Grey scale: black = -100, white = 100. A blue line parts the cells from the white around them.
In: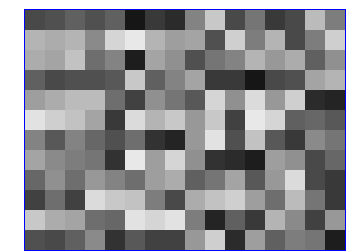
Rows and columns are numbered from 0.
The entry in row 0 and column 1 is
-37
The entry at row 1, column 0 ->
41
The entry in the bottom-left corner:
-37
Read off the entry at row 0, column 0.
-43
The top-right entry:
-2
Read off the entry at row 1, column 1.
35
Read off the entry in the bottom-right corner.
-77
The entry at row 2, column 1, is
29
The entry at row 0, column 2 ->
-25
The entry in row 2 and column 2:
52

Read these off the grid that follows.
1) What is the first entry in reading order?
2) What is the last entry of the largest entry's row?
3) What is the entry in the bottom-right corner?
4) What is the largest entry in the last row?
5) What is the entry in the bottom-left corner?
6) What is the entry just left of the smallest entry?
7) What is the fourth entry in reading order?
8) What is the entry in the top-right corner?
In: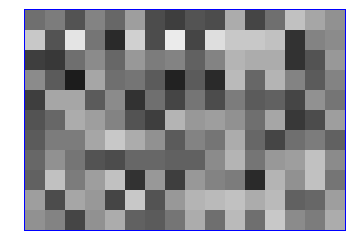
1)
-13
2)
9
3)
35
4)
57
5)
14
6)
-29
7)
3
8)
14

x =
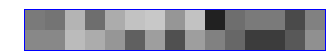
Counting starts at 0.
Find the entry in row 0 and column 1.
-9
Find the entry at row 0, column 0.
-4
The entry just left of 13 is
-31
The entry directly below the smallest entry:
1
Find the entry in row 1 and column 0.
7
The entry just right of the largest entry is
18

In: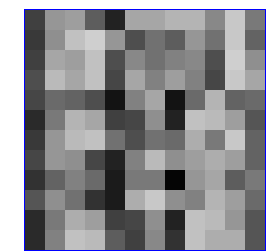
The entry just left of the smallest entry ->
-5
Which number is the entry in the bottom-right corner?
-33
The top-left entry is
-50
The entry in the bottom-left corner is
-67
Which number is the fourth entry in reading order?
-27
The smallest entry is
-96
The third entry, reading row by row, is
24
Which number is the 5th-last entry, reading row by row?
-61
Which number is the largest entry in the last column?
30
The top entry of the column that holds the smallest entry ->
41
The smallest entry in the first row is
-73
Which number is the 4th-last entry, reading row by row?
51
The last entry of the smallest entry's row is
-5
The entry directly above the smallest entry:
12
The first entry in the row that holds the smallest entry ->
-61
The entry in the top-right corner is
-5
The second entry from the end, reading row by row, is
36
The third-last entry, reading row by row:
36

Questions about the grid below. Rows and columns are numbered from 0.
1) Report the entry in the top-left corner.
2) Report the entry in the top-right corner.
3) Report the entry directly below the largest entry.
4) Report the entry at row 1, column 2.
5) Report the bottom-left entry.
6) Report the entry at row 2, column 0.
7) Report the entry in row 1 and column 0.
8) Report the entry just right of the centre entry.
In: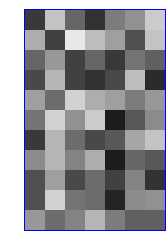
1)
-55
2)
59
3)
-49
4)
82
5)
19
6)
-20
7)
36
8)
-78

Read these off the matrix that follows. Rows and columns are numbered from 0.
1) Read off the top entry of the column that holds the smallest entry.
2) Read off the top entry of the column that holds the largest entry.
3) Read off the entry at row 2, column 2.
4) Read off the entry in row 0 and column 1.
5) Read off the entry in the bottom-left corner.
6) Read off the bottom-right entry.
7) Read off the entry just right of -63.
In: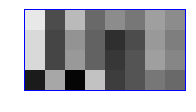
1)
46
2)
82
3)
20
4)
-40
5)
-79
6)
-18
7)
-40

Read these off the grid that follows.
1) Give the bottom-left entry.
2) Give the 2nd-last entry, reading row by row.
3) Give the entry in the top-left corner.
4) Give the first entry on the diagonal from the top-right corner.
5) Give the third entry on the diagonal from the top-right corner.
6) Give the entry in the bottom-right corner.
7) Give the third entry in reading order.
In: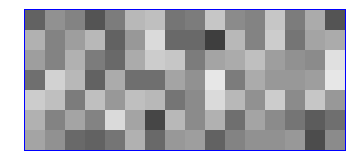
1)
29
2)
-40
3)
-23
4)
-34
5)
14
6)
9
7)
3

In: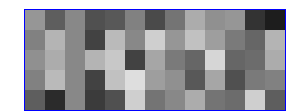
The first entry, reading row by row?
18
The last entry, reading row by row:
-26
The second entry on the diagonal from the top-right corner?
-20
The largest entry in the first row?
35
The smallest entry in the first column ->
-26
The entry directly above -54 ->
-48
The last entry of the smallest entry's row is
-77
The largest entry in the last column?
41
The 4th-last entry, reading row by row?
-9
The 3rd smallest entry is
-60
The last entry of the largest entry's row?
1
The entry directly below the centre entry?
24
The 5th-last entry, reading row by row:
35
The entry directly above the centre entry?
62
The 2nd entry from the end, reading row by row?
62
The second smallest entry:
-66
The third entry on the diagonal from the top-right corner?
-20
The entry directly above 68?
24
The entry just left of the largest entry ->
51

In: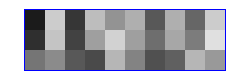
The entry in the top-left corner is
-79
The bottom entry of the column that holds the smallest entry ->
-8
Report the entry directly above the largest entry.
60
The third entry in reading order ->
-58
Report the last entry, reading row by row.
20
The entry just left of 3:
43
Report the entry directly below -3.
43
